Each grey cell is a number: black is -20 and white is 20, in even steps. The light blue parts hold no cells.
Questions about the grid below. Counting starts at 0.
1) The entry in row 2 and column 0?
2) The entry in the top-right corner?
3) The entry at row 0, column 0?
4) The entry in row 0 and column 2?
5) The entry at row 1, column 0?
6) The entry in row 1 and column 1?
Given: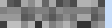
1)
4
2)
-8
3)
8
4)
-8
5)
0
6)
2

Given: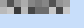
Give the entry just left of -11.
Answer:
11
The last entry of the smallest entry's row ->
11
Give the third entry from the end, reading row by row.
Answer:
11
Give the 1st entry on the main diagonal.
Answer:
5
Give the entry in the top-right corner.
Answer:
5

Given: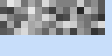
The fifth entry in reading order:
6
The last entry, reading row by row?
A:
-8
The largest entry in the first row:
16
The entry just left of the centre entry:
14
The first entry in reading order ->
2
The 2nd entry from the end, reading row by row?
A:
-12
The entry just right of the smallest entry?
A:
10
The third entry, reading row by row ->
12
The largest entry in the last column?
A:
14
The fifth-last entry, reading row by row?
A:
-10
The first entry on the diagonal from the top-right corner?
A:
-6
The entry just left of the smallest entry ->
6
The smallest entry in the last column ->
-12
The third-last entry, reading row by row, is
0
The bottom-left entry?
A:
-6
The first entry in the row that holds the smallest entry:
-8
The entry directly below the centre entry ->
-2
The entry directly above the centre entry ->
-10
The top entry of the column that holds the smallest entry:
12
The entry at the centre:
8
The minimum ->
-14
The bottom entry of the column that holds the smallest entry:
4

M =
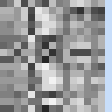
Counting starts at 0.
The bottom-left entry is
-6
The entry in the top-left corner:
-4
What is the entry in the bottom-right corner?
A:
10
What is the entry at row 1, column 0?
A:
8
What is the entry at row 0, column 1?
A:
0
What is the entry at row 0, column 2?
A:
12
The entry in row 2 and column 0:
6
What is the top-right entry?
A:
8
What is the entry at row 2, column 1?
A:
6

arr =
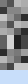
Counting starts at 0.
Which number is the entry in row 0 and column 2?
9
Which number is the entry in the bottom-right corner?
11
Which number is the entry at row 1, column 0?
-11
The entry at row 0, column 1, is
-7
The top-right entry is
7
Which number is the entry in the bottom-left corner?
-1
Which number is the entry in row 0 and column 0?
-1

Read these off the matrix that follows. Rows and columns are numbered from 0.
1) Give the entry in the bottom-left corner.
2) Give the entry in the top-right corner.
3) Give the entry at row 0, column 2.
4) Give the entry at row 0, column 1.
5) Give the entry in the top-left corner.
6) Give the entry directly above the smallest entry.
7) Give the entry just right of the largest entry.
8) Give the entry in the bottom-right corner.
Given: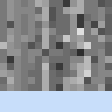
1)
-1
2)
-5
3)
1
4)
3
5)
-1
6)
7
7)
-1
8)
-7

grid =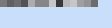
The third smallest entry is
-5
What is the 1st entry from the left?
-1
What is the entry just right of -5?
-3
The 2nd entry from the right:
3

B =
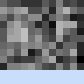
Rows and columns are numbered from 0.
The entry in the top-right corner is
-12
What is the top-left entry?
-4
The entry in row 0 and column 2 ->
-8
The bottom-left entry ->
-14
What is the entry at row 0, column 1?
-8
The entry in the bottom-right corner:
-12
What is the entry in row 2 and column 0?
-2
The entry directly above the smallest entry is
-14
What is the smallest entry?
-20
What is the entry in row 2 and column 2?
0
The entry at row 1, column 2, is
4
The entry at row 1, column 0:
4
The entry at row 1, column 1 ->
0

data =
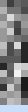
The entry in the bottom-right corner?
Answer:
-2
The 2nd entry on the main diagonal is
-2
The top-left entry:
2
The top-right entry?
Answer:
-6
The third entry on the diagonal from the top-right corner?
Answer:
14
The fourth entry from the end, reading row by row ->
0
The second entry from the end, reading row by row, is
8
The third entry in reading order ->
-4
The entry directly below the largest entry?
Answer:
6
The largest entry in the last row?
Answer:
10
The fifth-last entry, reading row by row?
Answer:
-12
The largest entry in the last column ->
12

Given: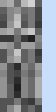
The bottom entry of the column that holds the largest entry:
-3
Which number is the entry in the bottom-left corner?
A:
-7
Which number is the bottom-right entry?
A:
-9
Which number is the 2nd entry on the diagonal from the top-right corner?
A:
-1
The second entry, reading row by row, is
7
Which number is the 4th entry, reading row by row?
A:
9
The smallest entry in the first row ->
-5
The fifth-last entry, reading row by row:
1
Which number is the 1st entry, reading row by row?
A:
5
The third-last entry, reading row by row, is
-7
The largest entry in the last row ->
7
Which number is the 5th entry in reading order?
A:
13
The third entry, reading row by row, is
-3
